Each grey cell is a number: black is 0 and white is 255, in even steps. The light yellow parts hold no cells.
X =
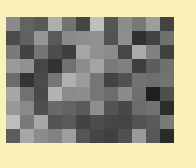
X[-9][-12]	138
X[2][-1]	64
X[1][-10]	150
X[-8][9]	48
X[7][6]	77
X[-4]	[165, 113, 74, 178, 139, 141, 118, 108, 138, 111, 31, 79]
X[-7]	[122, 66, 116, 77, 62, 165, 145, 139, 70, 171, 129, 64]
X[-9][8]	140
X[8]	[92, 166, 140, 130, 158, 84, 69, 64, 79, 154, 87, 43]
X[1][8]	143
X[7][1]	121
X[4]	[108, 52, 75, 118, 175, 155, 118, 67, 81, 114, 110, 115]
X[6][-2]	113
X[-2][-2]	91
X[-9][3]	174
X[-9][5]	70
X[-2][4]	89
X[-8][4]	138
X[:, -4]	[140, 143, 70, 128, 81, 138, 72, 68, 79]
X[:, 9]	[120, 48, 171, 62, 114, 111, 108, 82, 154]
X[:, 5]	[70, 142, 165, 140, 155, 141, 90, 67, 84]
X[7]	[189, 121, 167, 83, 89, 67, 77, 70, 68, 82, 91, 122]
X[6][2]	79

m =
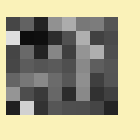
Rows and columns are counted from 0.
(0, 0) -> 70
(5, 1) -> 77
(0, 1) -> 98
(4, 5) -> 143
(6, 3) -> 86
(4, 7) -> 84
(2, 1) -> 105
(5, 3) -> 103
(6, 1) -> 209
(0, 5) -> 120
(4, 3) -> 107
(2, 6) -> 175
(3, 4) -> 79
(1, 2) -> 15
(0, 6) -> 124
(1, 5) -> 175
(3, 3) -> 90
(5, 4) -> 44

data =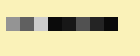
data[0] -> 148
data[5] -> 81
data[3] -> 11
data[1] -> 96

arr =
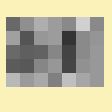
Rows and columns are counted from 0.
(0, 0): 105
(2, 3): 134
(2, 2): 98
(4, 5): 166
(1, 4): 52
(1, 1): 84
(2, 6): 152
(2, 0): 105
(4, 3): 128
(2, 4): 67
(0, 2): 174
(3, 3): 151

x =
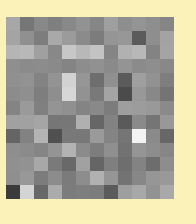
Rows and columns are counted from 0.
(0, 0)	167
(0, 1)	118
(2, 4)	199
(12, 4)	124
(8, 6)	154
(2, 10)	131
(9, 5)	139
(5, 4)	215
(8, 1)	130
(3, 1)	139
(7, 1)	161
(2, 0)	181
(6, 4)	144
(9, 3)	148
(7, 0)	161
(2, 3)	136
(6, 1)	154
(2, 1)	184
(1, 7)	149
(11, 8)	115
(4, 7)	144
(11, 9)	135
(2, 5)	184
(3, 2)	140
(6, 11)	138
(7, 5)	176
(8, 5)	120
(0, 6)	134
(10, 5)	161
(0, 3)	127
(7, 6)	102
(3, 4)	132
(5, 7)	164
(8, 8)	117
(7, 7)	130
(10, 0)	144
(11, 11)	153
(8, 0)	101
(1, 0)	164

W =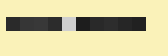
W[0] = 42
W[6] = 41
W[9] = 33

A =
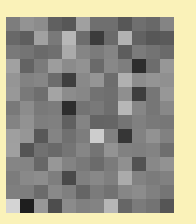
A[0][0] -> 125
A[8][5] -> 125
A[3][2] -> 123
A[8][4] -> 112
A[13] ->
[212, 30, 151, 77, 139, 128, 131, 182, 102, 123, 115, 85]
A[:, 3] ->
[96, 121, 111, 157, 108, 164, 124, 128, 132, 105, 151, 126, 137, 77]
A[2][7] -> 133
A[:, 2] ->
[140, 161, 106, 123, 134, 110, 121, 126, 88, 113, 103, 141, 107, 151]
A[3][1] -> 99
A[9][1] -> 84
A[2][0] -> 121
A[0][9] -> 111
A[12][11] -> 117
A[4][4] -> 62
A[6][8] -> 183
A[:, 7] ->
[111, 106, 133, 136, 109, 111, 110, 101, 129, 147, 123, 127, 114, 182]
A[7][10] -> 121
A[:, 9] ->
[111, 98, 123, 45, 141, 62, 134, 128, 130, 127, 82, 130, 140, 123]
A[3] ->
[161, 99, 123, 157, 139, 146, 106, 136, 126, 45, 109, 151]
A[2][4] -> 170
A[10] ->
[133, 132, 103, 151, 131, 121, 107, 123, 144, 82, 136, 146]
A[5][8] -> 143
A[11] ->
[124, 137, 141, 126, 73, 128, 136, 127, 171, 130, 123, 129]
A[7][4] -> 96
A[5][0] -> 152
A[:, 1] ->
[147, 94, 116, 99, 130, 121, 140, 146, 150, 84, 132, 137, 126, 30]

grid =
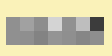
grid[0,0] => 144
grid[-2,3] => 212
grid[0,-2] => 190
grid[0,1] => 161
